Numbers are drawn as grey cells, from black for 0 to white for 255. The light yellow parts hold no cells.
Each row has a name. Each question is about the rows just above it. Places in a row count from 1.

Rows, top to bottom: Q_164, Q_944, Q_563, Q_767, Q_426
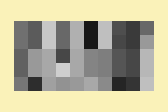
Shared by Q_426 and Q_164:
[191]
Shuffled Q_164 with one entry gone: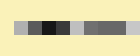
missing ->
[78]
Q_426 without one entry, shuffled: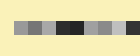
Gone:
[146]
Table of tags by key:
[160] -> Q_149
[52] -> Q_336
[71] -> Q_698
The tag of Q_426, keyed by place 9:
Q_336

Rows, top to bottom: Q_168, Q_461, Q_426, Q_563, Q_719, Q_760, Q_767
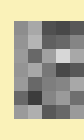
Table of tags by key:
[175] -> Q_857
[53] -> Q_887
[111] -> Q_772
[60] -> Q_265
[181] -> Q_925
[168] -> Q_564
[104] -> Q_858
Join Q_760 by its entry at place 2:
Q_265
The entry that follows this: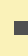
[72]
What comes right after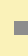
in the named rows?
[168]
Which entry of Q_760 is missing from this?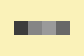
[111]

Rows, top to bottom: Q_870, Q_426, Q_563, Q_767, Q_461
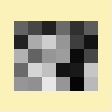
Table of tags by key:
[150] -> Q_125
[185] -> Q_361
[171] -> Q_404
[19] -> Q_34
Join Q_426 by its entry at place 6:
Q_34
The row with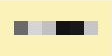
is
Q_767
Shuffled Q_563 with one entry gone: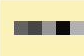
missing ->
[157]
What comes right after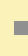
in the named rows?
[231]
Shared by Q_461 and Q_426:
[150]

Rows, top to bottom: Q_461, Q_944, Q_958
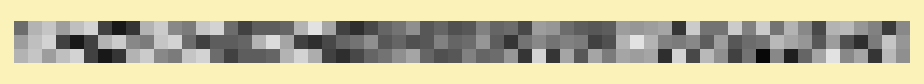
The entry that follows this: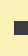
[136]
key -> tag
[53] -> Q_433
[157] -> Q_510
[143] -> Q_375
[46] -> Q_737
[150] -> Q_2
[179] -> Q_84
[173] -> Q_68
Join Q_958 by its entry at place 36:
Q_2
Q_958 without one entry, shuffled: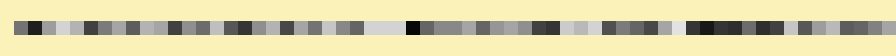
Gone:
[173]
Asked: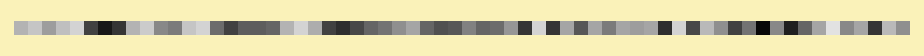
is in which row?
Q_958
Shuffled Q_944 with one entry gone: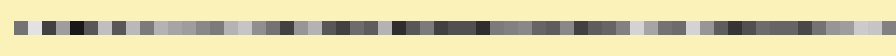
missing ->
[219]

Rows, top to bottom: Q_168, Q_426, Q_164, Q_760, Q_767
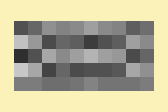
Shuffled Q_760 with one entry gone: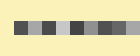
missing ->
[88]
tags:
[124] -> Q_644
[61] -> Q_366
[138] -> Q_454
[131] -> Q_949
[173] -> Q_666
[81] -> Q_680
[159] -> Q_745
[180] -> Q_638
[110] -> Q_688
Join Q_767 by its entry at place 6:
Q_949

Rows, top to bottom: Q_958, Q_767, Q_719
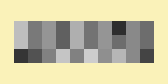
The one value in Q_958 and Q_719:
[137]
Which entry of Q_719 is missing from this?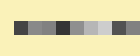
[197]
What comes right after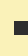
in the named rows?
[137]

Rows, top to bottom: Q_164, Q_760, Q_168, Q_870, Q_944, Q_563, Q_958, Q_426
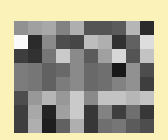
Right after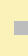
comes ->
[175]
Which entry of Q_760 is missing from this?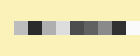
[70]
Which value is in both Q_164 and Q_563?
[182]

